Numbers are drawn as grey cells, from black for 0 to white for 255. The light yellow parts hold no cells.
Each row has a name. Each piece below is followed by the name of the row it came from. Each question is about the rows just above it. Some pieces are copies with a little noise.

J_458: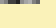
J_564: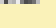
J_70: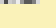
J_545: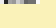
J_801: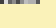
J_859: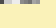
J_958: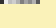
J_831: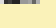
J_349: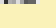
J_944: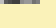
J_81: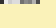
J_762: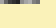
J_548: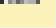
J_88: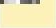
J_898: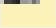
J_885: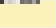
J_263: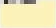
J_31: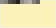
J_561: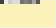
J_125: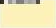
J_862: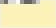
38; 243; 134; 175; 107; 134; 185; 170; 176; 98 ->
J_548
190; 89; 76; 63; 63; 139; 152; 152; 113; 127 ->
J_944
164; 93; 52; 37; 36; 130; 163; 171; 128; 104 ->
J_762

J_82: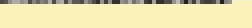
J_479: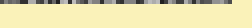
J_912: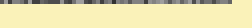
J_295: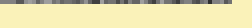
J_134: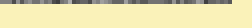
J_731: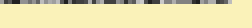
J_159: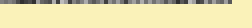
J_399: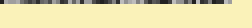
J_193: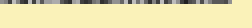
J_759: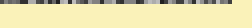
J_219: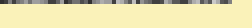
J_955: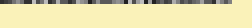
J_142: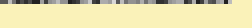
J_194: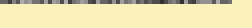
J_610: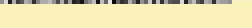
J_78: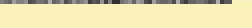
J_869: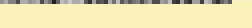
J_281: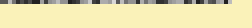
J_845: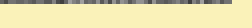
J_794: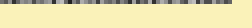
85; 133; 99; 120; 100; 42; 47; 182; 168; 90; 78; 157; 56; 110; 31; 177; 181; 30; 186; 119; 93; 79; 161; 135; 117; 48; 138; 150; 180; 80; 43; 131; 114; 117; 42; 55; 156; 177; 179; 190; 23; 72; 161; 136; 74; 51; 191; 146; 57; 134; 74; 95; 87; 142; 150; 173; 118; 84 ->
J_479
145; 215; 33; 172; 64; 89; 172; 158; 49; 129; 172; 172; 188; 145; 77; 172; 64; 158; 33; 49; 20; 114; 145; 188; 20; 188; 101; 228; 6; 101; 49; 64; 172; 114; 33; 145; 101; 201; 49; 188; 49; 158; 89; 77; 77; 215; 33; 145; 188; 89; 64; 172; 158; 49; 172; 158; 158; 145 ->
J_610
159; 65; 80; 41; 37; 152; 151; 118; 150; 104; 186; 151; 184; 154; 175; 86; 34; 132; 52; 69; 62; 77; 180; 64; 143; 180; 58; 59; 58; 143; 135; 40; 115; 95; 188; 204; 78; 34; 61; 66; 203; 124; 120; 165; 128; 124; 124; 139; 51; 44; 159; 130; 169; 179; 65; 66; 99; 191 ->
J_731
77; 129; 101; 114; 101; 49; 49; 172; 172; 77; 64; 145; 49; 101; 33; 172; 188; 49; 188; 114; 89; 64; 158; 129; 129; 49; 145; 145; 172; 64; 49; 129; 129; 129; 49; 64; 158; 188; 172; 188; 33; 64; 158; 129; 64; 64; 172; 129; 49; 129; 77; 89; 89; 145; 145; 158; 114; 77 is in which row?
J_479
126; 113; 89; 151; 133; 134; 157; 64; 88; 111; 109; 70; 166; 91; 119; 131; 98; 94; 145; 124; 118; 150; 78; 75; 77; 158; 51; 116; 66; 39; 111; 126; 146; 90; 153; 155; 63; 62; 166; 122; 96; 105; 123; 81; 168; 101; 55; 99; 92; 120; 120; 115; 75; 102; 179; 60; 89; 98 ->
J_78
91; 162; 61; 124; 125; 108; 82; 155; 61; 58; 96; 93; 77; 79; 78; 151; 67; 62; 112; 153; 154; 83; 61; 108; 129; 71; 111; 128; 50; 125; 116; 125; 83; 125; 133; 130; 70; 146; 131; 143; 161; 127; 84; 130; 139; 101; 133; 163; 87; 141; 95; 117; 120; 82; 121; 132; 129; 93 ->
J_912
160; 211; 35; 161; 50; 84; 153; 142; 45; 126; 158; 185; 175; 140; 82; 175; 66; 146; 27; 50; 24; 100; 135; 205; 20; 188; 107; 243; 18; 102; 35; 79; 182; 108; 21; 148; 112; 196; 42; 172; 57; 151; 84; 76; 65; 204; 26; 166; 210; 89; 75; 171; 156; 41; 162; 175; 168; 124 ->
J_610

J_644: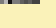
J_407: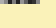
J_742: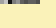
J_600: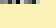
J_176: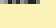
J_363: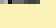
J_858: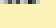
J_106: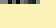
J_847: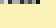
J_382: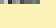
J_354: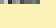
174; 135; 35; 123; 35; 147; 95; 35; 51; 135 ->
J_407
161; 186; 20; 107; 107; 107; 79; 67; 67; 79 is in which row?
J_363
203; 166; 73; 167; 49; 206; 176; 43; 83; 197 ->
J_858
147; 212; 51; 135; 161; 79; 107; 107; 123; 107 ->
J_382
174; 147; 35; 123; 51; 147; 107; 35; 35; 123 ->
J_176

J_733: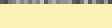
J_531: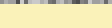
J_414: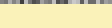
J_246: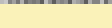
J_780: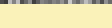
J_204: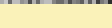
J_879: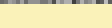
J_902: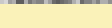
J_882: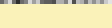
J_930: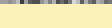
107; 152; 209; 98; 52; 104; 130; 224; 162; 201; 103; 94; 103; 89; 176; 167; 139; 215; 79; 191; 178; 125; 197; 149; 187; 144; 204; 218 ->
J_882
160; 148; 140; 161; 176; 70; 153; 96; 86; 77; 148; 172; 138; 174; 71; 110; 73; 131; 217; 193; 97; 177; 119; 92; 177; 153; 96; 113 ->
J_930
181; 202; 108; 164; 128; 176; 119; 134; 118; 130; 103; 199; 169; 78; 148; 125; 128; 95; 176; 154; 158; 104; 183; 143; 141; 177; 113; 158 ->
J_246
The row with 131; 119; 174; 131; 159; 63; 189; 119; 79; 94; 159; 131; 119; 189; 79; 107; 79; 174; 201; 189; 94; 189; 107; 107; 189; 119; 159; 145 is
J_414
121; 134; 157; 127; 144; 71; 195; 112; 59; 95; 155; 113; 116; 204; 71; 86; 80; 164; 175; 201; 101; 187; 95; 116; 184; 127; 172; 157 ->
J_414

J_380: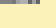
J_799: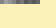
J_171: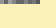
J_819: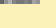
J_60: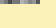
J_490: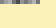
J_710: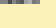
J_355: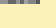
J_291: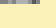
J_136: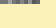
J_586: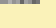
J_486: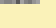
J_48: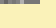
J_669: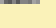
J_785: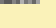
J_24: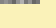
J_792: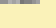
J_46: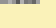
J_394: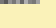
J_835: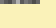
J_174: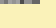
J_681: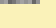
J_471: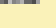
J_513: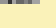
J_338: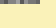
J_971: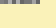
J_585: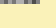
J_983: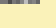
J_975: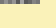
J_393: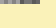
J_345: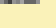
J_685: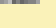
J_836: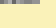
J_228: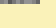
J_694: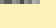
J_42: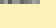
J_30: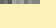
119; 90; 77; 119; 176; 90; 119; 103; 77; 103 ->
J_835
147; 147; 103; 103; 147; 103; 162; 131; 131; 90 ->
J_355
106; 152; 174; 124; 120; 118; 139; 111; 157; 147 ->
J_819

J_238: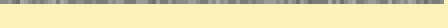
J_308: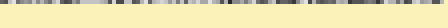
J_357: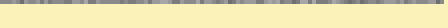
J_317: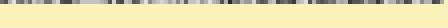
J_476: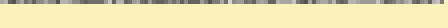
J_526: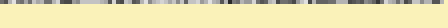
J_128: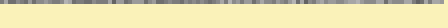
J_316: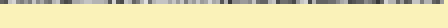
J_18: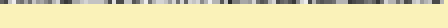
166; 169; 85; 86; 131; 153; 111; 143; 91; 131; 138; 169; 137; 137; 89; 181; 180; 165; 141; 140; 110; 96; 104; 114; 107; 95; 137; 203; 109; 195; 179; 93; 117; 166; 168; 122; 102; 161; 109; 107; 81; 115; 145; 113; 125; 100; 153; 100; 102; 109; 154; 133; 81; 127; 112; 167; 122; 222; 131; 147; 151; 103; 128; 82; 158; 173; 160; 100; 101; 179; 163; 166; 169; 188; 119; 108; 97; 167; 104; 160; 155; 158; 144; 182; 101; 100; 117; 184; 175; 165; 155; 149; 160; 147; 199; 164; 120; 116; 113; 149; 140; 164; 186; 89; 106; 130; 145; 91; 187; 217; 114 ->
J_476
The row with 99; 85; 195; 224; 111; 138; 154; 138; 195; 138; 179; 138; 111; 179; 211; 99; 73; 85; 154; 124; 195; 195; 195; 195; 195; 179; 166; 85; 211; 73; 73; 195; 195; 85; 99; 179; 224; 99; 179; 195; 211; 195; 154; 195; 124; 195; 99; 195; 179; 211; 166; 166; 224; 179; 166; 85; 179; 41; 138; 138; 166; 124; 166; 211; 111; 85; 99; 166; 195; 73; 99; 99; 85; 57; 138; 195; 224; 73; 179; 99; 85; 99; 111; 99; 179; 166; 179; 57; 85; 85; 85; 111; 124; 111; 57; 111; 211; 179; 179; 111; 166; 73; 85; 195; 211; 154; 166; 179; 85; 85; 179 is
J_308

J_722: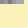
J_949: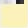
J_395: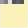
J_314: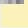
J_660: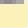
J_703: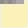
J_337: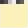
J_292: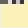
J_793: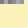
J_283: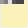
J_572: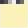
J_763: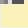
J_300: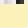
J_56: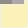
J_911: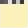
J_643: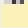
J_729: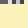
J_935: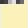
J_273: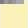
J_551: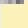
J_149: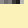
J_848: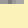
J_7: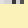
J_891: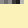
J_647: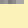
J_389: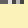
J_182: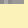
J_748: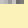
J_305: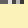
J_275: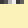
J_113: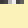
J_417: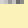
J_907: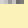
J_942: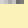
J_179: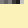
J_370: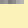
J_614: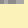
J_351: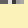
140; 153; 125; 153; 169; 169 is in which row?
J_722
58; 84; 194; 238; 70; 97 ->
J_337
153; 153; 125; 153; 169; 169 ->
J_848

